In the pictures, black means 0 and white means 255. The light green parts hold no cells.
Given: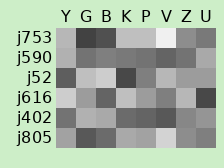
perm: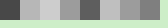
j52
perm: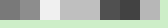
j753

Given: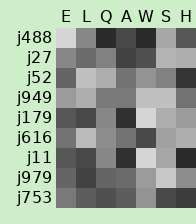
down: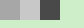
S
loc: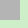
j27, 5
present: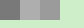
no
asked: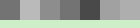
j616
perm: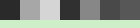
j11
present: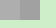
no
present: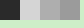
no

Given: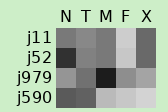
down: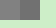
T
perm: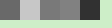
j52
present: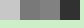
no
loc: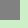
j52, 1
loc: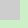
j11, 3

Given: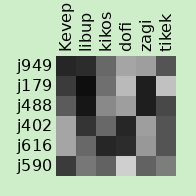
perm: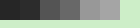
j616
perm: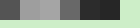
j949
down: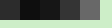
libup

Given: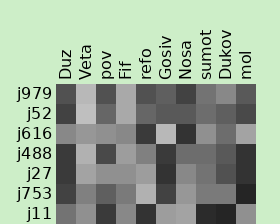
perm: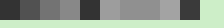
j27
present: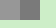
yes
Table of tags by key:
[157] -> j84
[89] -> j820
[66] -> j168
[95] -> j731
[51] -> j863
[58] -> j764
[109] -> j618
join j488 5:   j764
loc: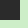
j11, 7

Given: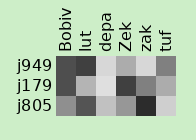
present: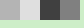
yes
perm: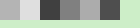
j179
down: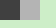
lut
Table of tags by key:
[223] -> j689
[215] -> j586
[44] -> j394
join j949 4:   j586
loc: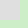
j179, 2
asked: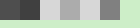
j949

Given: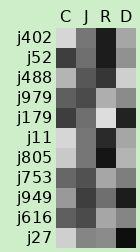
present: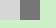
yes
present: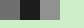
yes
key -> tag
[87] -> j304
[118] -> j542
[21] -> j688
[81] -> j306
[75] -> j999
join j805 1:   j542
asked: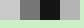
j805
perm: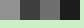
j52
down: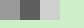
C
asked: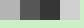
j488

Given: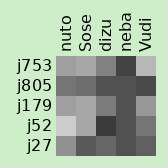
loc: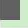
j27, 4
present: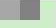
yes
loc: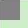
j753, 2
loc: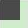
j805, 4
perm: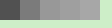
j179
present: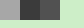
yes

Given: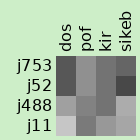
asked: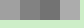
j488
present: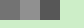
no

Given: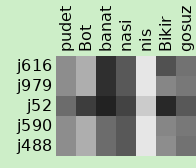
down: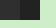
banat
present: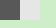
yes
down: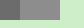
pudet

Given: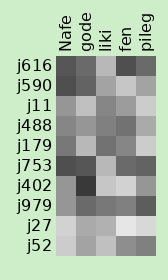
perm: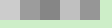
j11
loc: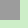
j11, 3
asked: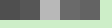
j753
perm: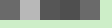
j616
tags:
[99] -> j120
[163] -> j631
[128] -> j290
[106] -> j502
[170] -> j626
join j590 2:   j631
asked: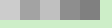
j52
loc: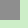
j52, 3

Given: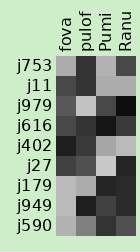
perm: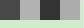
j753
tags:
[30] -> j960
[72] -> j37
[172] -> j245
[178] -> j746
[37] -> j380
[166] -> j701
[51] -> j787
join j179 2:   j380
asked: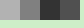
j590
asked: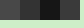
j616
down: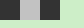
pulof
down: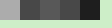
fova

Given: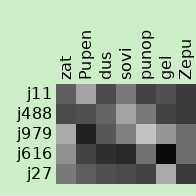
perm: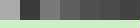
j27
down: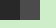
sovi
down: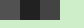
Pupen
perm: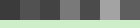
j11
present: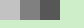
no
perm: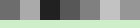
j979
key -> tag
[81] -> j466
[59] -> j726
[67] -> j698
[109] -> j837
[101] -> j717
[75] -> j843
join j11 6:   j726

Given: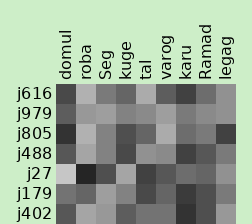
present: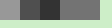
no
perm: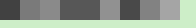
j488
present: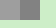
yes
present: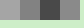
no

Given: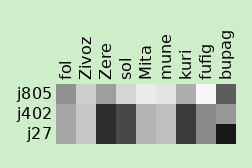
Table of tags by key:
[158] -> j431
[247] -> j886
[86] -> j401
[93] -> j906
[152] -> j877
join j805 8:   j906
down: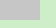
Zivoz
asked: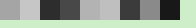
j27

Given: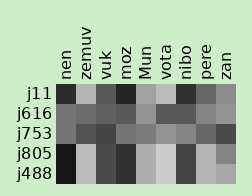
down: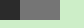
nen
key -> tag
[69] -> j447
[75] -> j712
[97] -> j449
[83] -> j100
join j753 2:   j447
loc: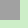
j11, 4

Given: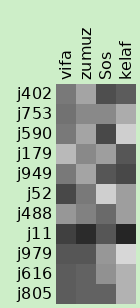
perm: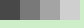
j590
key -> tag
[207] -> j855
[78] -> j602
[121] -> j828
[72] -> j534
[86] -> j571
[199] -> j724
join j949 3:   j534
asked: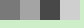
j590
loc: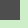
j402, 2
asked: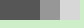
j979
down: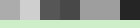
kelaf

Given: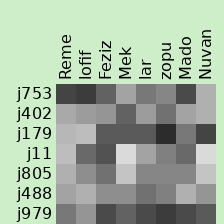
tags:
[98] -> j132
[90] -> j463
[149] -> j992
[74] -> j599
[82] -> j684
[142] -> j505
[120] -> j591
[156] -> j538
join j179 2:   j463
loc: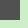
j11, 2
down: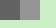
Feziz
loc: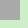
j402, 0

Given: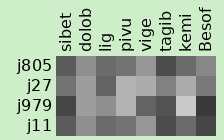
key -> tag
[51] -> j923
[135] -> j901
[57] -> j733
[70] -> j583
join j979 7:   j733
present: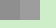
no
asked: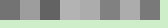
j27

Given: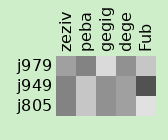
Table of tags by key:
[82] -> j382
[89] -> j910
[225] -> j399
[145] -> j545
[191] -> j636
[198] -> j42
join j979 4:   j42
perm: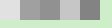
j805

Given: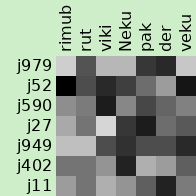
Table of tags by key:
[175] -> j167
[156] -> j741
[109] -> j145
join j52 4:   j145
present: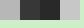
yes
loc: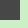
j590, 4
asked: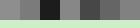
j590
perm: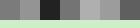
j11

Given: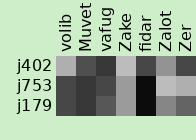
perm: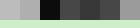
j753
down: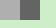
Zer
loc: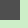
j402, 1
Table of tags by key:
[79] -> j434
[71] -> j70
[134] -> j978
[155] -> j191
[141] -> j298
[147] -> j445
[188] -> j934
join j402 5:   j445

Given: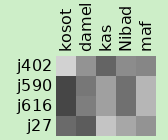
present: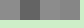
no
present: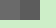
yes

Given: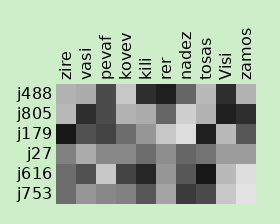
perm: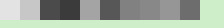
j753
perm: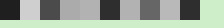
j805
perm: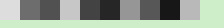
j616
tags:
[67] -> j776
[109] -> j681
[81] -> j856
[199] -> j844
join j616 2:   j844

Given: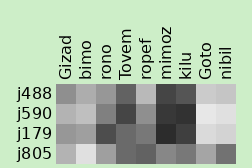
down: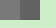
ropef
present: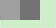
no
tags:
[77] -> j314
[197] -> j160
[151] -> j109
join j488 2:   j109
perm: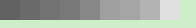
j805

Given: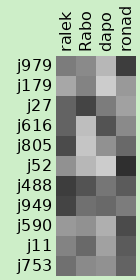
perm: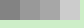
j179
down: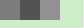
dapo

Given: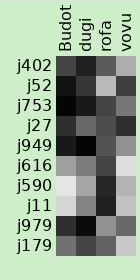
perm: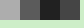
j402
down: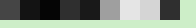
Budot
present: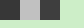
no
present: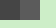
no
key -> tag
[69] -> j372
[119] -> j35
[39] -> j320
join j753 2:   j372
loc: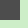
j27, 2

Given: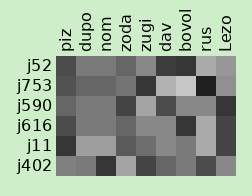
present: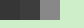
no
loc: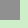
j753, 8
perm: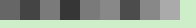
j616
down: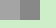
zugi
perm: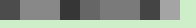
j590

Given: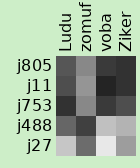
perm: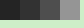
j11
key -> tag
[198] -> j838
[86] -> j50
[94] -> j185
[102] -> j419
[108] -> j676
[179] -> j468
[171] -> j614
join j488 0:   j419
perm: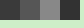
j805

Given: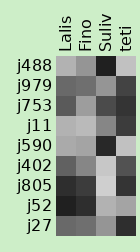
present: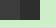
no
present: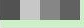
no
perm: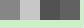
j402
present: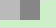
yes
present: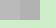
no
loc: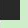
j590, 2

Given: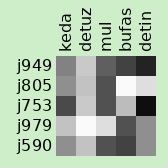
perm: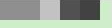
j590
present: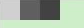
no
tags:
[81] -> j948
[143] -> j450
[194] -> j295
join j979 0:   j295
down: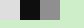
detin
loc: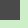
j753, 0

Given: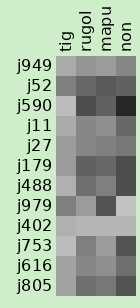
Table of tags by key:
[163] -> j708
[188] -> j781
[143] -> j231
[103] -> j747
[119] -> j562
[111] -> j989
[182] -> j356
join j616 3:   j989
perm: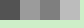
j753

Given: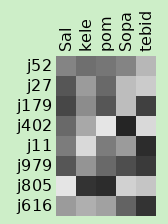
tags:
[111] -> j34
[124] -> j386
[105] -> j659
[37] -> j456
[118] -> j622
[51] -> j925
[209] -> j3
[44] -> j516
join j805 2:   j516
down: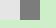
pom
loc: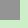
j979, 1
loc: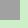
j616, 2
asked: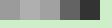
j616
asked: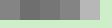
j52
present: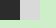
no

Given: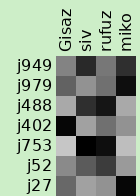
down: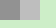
miko
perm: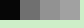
j402
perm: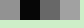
j27
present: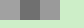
no

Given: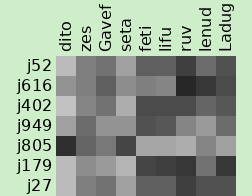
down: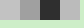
dito
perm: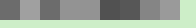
j949
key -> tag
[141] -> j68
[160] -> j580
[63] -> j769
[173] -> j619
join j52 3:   j580

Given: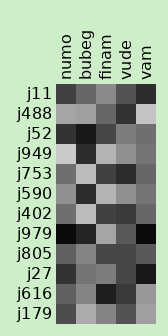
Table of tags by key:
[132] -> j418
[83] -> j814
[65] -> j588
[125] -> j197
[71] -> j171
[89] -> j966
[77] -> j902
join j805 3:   j171
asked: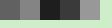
j616
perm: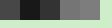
j27
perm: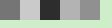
j949
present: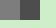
no
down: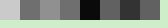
numo
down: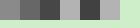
finam

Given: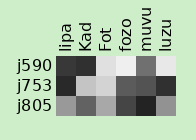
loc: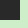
j753, 0
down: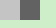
Kad
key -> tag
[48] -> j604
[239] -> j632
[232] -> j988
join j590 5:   j988
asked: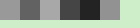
j805
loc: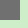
j590, 4
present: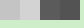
yes

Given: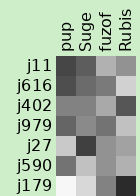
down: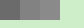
Suge
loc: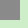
j979, 1

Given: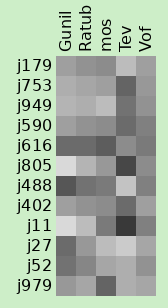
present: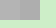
yes
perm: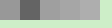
j753
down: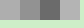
Ratub
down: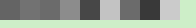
Tev
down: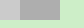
Tev

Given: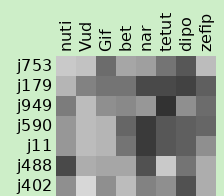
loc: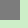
j949, 0
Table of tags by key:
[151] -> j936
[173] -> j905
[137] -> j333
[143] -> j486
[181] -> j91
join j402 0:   j486
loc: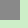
j949, 3
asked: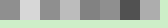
j402

